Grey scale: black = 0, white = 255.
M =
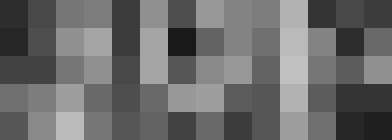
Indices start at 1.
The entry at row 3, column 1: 66
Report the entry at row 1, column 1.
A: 45
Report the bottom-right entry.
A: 31
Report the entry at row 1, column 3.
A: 118
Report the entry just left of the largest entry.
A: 99
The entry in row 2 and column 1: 38
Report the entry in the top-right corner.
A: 60
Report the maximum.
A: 193
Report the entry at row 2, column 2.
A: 78
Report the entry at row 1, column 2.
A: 72
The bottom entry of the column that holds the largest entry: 158
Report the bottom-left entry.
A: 86
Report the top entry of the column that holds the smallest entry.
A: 78
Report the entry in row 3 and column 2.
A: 66
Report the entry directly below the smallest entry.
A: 86
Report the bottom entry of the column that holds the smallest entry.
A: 66

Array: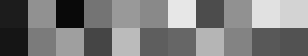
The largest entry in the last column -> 211
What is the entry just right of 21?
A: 123
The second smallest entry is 21
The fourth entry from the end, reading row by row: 181
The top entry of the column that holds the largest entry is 231
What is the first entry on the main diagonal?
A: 28
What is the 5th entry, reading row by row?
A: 153

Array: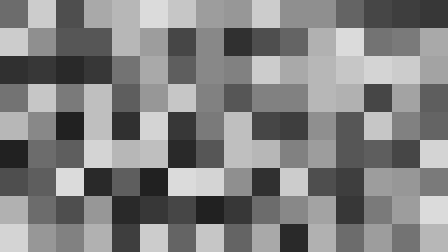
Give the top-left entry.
108
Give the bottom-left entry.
212
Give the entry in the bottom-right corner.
183
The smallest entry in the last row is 41
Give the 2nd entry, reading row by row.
204
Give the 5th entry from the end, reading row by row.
177
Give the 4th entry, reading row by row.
169
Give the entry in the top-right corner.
55
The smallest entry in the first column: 33
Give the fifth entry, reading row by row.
183
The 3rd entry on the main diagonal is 41
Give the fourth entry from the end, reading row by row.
108
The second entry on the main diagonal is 143
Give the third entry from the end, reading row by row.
157
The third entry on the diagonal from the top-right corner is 212
